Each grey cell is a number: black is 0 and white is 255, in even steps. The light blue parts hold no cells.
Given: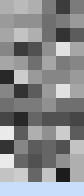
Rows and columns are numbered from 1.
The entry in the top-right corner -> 123
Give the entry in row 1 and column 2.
186
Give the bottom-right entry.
175
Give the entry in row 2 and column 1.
154
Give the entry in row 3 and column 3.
175
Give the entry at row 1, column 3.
175
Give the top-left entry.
175
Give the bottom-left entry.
195
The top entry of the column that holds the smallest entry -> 60
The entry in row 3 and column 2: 195
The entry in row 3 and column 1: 166
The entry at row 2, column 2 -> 144

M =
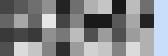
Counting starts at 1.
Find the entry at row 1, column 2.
89
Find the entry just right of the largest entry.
69
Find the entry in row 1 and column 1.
69
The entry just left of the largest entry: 101
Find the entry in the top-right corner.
111
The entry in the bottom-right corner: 177
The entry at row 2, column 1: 101

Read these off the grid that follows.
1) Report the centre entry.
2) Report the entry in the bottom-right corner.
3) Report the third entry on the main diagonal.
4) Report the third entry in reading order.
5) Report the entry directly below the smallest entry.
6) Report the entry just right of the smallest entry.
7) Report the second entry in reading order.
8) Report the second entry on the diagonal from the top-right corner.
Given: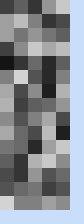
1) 95
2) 139
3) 149
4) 53
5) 128
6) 53
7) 95
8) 53

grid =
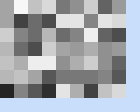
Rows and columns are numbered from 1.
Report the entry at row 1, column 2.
247
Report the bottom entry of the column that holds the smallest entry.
37
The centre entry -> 164
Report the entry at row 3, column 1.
206
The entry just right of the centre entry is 154
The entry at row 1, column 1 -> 164
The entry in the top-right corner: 154
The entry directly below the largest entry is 66
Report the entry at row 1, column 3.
194
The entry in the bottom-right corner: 217
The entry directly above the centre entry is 108
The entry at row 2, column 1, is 164

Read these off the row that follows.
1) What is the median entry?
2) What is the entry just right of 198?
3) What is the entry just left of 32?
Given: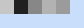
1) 155
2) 32
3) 198

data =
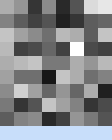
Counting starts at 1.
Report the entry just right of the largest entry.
75
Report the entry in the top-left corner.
173
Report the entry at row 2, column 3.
65
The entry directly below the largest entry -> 173
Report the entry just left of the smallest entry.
111
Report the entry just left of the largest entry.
65
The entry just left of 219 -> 84
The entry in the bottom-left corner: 93
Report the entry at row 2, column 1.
130
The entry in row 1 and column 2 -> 149
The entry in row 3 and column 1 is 196
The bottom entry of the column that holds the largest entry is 149
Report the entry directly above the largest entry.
173
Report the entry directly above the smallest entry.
121
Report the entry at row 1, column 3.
53
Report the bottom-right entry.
84
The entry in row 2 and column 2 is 93
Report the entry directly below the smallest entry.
102
